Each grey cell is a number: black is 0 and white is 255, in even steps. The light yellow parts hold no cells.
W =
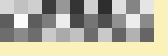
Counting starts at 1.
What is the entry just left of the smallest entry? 207
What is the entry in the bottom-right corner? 101
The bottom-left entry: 109
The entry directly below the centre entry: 193
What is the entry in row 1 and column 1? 215
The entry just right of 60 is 151
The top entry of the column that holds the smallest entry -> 46
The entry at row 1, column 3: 207
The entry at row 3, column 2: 138
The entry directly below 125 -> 201

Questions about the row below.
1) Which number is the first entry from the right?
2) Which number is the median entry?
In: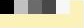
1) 247
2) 107

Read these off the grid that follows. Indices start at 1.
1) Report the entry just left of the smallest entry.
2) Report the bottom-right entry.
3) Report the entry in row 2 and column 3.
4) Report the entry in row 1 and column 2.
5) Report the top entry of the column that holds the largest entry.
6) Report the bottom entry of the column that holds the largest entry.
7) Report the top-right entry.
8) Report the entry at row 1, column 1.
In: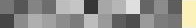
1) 197
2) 117
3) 175
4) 86
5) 223
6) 78
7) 93
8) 117

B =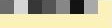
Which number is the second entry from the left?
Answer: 214
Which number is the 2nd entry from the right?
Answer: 19
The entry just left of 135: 85

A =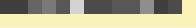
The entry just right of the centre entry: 75
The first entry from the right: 75
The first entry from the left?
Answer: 62
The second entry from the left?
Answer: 62

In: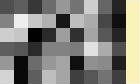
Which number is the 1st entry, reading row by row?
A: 79
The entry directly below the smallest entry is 42
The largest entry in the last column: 79
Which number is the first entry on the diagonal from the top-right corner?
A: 36
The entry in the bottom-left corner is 212
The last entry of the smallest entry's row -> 36
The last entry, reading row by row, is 63
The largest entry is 238
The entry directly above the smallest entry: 198
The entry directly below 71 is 87
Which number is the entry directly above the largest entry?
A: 94
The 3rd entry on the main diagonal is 1
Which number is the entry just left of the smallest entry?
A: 198

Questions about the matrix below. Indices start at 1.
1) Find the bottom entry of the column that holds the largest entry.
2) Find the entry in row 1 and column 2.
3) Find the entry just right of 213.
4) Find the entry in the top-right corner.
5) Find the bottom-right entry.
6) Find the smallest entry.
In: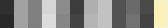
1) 220
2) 162
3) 140
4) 74
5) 67
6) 41

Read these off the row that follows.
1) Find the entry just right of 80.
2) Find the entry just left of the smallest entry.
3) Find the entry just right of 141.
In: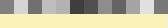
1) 141
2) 178
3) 100

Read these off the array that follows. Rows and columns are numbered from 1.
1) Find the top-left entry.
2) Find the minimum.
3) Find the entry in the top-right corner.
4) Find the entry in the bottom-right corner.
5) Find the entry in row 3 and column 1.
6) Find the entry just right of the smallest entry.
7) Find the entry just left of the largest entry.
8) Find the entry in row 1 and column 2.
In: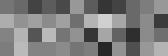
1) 117
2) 38
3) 152
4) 180
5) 131
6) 146
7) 180
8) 105

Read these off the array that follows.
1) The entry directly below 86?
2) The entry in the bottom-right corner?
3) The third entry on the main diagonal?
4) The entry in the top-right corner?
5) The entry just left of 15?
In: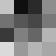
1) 128
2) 167
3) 102
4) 141
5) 196

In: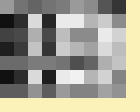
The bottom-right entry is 146
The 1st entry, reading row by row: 154
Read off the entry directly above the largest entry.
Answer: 79
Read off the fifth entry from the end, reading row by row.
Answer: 154
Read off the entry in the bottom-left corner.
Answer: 93
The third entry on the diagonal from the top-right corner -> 139
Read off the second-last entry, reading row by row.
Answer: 162
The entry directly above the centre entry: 189
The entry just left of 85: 139
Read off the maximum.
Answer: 241
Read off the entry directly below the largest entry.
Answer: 131
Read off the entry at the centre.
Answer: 203
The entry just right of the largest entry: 181
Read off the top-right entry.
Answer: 53
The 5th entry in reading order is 123
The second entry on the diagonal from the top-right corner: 203
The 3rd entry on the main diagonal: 175
